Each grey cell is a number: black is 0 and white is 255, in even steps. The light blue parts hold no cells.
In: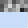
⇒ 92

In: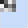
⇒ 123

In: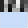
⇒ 133

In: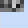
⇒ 155

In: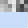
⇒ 114

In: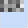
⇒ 134

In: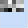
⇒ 87
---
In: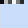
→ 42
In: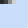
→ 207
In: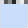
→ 112
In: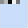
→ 116
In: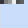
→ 96
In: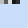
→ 47
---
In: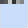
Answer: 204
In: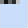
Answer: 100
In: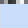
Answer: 50
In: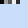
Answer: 90
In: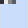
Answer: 136
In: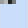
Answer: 34
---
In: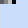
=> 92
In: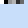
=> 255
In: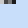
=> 202
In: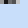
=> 154
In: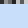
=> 47
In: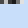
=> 72
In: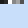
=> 26
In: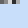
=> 100
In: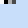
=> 247
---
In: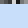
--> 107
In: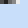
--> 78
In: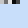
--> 198
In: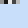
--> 147
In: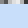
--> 136
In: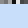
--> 139
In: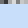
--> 111
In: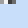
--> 159
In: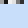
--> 161
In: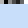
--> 181
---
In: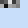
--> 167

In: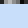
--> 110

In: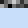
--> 69

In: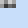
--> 55

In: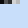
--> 46

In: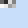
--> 233

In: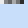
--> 168

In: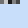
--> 28

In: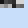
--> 34

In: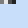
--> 233
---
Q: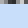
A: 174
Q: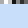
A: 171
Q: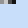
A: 148
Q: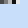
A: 73
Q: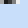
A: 170
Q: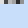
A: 223
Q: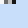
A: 246
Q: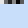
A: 230
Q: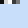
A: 16
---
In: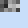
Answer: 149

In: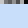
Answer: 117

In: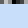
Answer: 198

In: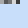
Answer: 87

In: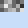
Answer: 133

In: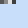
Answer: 139

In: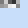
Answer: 166

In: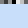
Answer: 58
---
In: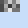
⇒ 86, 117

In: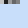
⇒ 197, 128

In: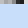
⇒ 191, 218

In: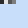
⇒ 43, 125

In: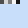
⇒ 78, 23

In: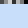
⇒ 76, 5

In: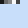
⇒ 24, 68

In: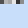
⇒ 81, 140

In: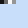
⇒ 20, 149
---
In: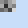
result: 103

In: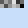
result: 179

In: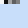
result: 245

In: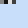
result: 135

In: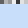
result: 97

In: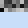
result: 6
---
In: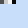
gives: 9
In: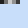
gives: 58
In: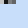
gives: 100
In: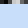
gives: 61
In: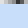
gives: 183
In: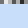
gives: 146
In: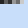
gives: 202
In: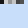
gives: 82
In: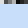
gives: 65
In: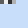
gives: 177
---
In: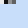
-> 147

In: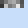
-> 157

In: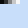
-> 131

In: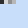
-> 144

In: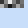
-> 236

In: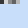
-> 141
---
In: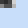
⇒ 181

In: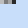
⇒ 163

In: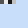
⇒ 193

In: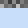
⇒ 180

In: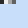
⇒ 168

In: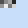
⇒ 211

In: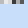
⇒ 218

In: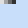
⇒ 162
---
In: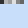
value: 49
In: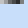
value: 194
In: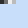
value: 45
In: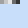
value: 161
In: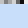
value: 194
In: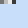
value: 117
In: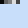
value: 6
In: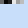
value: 104
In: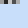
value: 157
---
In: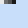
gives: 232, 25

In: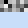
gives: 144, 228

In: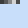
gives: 60, 75

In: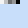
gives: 244, 2

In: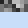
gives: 35, 86

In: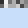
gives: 47, 146
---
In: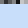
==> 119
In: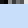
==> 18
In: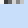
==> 242
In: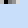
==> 190
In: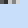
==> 91
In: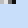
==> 189
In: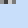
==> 149
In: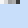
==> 246
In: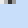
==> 236
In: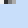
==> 240
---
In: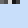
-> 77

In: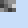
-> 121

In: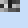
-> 157

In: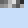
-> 116

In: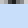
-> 168

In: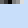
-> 55
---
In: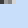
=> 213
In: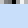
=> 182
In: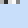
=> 132
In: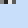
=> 91
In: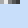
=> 59
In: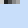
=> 165
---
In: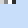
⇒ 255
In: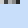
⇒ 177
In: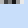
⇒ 119
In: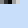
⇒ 7
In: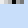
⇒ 176
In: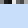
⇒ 18
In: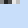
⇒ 80
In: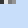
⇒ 123
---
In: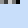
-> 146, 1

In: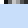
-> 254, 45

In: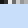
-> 20, 178

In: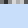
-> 118, 89

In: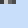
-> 63, 77

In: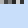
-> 178, 53

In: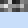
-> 57, 101

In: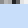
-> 141, 241
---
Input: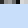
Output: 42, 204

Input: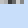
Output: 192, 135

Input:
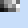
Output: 84, 197

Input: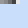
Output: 151, 232

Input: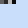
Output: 96, 11

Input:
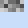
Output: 138, 152

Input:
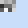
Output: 199, 215

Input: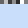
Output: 100, 128

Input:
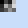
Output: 1, 102
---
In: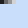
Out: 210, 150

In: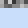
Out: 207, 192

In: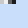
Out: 240, 201

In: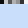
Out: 244, 201

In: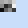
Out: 239, 212

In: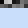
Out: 201, 189

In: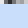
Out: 232, 204

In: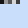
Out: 213, 153
